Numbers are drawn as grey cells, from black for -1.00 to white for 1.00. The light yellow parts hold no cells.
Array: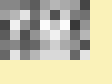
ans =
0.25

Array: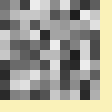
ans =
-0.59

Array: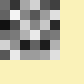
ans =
-0.32

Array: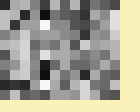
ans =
-0.27

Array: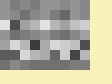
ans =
0.16

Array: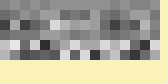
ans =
0.03

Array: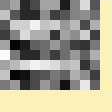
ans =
0.71
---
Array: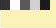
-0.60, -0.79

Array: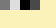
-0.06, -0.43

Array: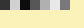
-0.60, -0.05

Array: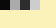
-0.93, 0.61

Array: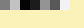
-0.02, 0.90

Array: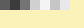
-0.28, 0.82

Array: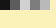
-0.84, 0.45

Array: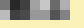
-0.07, 0.02

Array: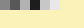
0.05, 0.82

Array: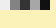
0.87, -0.87
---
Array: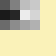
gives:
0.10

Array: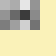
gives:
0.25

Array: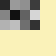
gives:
0.49

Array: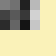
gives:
-0.21

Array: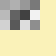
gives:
-0.30

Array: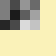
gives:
-0.43

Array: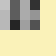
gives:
-0.71

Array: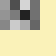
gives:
0.59

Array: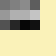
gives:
-0.70
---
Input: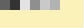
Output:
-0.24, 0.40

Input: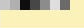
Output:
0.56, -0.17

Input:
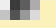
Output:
0.87, 0.71

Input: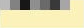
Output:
0.47, 0.30

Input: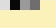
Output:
0.73, -0.14

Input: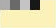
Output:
0.36, -0.81

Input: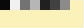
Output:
-0.93, 0.09

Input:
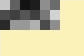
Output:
0.56, 0.11

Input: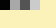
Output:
-0.98, 0.59
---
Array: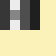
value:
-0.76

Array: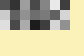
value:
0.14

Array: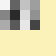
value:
-0.47

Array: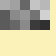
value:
-0.62

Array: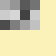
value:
0.51

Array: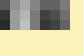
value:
-0.22
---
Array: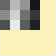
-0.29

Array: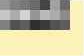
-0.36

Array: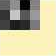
-0.69

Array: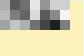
-0.75

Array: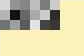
-0.47

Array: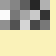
-0.44
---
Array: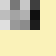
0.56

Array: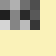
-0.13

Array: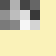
-0.47

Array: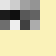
0.26

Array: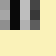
0.49

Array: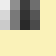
-0.52

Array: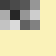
-0.32
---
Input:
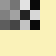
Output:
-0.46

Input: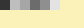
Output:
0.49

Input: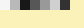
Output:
0.45

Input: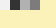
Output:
-0.60

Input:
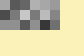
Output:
0.13

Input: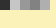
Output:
0.55

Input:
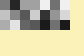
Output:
0.78

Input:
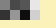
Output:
0.18

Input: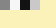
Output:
0.93
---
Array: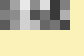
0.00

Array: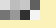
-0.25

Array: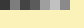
0.08

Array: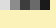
-0.80

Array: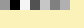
0.38

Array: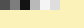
0.74
